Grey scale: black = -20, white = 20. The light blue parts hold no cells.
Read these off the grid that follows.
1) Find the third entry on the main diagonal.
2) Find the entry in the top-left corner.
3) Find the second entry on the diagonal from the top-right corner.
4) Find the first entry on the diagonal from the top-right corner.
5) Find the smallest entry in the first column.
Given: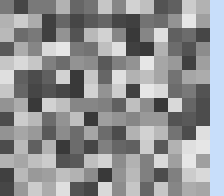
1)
-1
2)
-1
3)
16
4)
8
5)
-10

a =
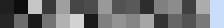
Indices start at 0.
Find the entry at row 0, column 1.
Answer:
-18
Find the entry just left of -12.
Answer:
6
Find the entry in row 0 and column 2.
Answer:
11
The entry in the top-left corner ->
-15
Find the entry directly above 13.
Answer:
-9
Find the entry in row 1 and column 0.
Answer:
-14
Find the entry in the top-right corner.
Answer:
7
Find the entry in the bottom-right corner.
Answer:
-1

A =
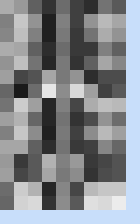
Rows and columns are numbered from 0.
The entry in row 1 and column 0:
0
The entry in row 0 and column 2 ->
-5
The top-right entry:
-6
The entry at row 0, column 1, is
4
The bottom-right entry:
17
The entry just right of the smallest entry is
-3
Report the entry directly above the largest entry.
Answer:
11
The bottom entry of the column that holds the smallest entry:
13
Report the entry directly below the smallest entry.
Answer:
12
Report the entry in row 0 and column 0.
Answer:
7
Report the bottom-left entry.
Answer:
-4
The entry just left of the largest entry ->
14
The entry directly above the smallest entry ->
-9
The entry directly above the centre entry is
2
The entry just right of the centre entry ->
-9
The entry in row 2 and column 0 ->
1

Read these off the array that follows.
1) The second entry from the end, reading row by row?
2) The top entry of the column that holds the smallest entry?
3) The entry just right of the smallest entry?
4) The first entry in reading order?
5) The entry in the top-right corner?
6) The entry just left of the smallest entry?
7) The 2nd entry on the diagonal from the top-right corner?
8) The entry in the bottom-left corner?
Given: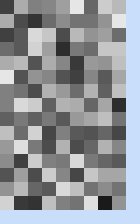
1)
-16
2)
12
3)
3
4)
-10
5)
9
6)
15
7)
3
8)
13

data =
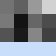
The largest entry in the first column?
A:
-1
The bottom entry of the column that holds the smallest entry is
-16
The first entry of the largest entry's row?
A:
-2
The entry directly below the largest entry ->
-8

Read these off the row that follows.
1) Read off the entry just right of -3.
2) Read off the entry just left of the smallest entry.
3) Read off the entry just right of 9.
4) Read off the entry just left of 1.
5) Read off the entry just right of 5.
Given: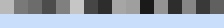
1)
-8
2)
5
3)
-1
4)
-13
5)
-16
